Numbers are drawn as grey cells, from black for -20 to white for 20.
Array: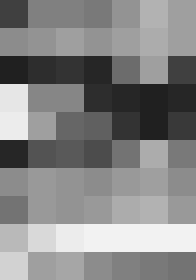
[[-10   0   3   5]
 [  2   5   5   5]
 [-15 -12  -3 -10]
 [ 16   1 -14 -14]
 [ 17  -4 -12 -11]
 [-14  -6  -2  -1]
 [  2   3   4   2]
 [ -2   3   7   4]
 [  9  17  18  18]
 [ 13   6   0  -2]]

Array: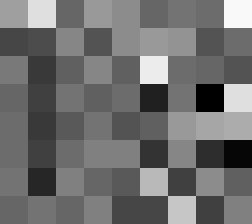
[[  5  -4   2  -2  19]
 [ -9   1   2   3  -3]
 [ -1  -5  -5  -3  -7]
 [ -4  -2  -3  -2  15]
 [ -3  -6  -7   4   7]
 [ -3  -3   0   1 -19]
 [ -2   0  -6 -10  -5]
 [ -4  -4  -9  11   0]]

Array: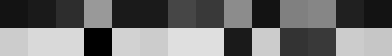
[[-17 -13 -16  -9   2   0 -15]
 [ 12  14  13  15 -16 -12  12]]

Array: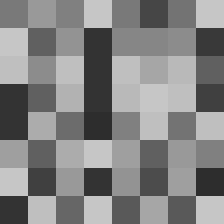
[[ -1   0  -1  -2]
 [ 11   3   1   2]
 [ 10  10  10   9]
 [-12   8   9  10]
 [-12  -3   0  -2]
 [  5   7   5   4]
 [ 11   4   3   5]
 [-12  -4  -6  -6]]

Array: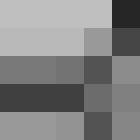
[[ 10  10 -14]
 [  9   9  -9]
 [ -1  -2   2]
 [-10 -10   0]
 [  4   3   1]]

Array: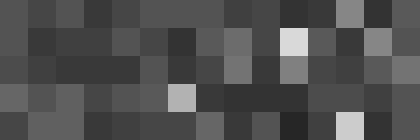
[[ -7  -7  -9  -7 -10 -12   1  -6]
 [ -7 -10  -7 -12  -3  14 -11  -7]
 [ -8 -11 -11 -11  -2   0 -10  -2]
 [ -4  -5  -7   8 -12 -12  -8  -7]
 [ -9  -5 -10  -9 -11 -14  12  -7]]

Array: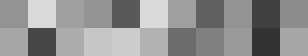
[[ 3  5 -6  5  3  2]
 [ 6  7 12 -3  4  6]]

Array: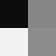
[[-18]
 [ 18]]
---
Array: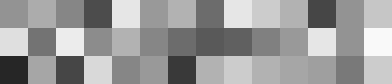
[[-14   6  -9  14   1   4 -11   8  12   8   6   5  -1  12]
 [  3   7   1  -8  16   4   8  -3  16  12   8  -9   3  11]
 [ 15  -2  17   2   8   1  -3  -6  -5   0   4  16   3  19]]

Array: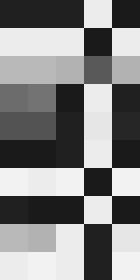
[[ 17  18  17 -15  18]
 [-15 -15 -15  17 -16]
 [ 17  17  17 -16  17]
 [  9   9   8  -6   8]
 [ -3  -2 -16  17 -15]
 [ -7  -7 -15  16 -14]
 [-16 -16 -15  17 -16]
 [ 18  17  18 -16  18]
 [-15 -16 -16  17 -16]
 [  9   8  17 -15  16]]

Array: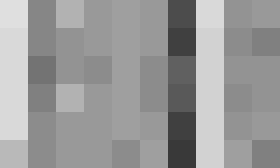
[[  9   2   4   4   2   5 -11  13   5   0]
 [ 15   1   8   4   5   4  -8  14   3   4]
 [ 14   1   3   4   5   4 -10  13   2   0]
 [ 14  -2   3   2   5   2  -5  13   3   3]
 [ 14   0   8   4   5   2  -6  13   2   3]
 [ 14   2   4   4   5   4 -10  13   3   4]]

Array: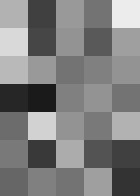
[[ -4   0  -2   5 -12]
 [  8 -10   4  -2  17]
 [ 14  -9   3  -6   5]
 [  9   4  -2   0   3]
 [-14 -16   0   3  -2]
 [ -3  13   3  -1   8]
 [ -1 -11   7  -7 -10]]

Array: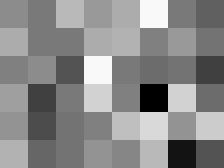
[[  8  -4  -2   3   1   9 -17  -7]
 [  2  -1   9   4   7  19  -1  -5]
 [  7  -1  -1   7   8   0   4  -2]
 [  0   2  -7  19  -1  -3  -2 -10]
 [  5 -10  -1  13   0 -20  13  -3]
 [  3  -8  -2   0  10  14   3  12]]

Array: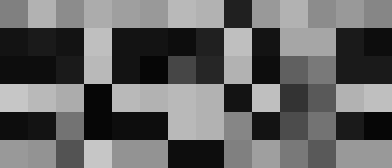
[[  4   3  -7  11   3   3 -18 -18   0   5  -1  -6   4   4]
 [  0   8   2   7   5   4   9   8 -15   4   8   2   4   1]
 [-17 -16 -17  10 -17 -17 -18 -15  10 -17   6   6 -16 -18]
 [-18 -18 -16   9 -17 -19  -9 -14   8 -18  -5  -1 -16 -16]
 [ 11   9   7 -19   9   8   9   8 -17  10 -12  -6   8  10]
 [-18 -17  -2 -19 -18 -18   9   8   1 -17  -8  -2 -16 -19]]

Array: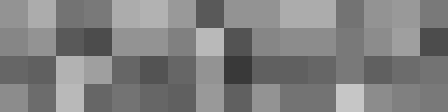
[[  2  -3   9  -4  -2  -4  -5   4  -5   3  -2  -2  11   2   0  -1]
 [  3   7  -2  -1   7   8   4  -6   3   3   7   7  -2   3   4  -1]
 [  1   3  -6  -8   3   3   0   9  -7   1   2   2  -1   2   5  -8]
 [ -4  -5   8   5  -4  -7  -4   3 -11  -5  -5  -4  -1  -5  -3  -2]]
